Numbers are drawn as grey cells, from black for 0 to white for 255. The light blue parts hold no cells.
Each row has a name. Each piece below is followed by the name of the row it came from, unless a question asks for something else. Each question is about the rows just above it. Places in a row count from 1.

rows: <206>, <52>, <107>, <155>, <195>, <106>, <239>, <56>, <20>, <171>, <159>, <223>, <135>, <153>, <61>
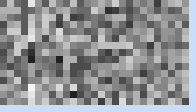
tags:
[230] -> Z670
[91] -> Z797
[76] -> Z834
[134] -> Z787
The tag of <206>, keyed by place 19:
Z797
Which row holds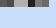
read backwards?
<20>

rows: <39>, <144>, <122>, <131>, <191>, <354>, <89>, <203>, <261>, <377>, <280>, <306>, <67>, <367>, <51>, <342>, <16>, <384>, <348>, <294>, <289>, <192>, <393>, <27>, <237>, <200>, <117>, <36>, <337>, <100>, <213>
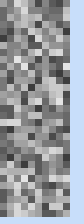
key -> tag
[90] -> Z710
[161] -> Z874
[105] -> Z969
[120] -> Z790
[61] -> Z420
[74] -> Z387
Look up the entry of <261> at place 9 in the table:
Z710
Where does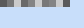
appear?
<36>
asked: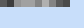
<348>
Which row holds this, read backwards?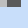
<89>
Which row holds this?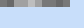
<289>
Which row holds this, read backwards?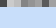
<367>
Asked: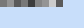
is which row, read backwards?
<342>

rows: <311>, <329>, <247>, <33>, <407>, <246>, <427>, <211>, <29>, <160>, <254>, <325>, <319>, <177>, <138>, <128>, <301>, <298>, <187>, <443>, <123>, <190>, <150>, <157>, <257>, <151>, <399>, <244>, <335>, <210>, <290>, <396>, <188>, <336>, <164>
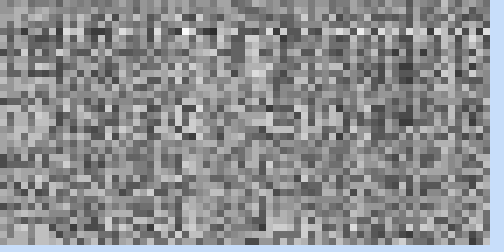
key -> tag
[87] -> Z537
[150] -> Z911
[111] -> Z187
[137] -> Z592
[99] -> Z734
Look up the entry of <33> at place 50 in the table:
Z734
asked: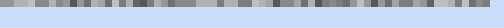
<319>
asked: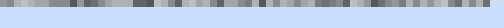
<290>
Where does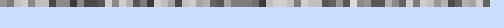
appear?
<188>

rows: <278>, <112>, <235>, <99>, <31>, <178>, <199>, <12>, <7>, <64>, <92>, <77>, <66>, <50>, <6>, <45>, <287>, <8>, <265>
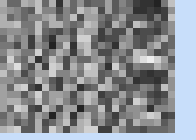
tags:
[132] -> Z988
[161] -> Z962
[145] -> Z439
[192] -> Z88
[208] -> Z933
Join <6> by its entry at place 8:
Z962
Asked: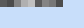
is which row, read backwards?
<12>
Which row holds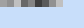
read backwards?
<77>
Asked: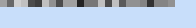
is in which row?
<45>
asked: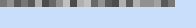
<8>

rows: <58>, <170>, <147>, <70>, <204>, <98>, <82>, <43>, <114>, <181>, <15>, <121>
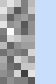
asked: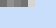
<43>
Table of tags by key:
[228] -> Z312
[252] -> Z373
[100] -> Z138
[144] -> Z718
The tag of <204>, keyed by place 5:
Z718

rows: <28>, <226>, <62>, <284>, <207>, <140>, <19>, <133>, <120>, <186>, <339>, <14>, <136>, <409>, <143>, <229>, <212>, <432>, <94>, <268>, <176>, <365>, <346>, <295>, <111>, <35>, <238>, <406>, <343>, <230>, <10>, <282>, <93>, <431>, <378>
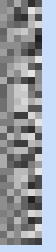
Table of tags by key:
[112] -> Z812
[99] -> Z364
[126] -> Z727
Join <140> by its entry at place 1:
Z812
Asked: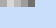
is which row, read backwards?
<143>
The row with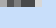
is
<346>

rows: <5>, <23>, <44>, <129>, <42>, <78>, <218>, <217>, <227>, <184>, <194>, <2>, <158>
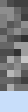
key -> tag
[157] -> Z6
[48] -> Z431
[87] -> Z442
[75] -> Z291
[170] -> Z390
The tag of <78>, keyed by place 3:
Z291
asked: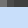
<5>
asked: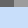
<218>
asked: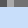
<158>
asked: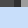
<217>

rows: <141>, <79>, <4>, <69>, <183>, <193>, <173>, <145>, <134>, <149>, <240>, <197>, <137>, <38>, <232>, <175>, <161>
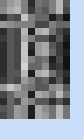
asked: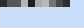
<240>
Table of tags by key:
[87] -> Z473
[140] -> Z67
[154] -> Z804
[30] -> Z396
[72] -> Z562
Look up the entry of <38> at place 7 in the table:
Z804
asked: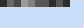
<232>
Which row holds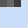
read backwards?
<79>
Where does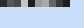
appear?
<145>

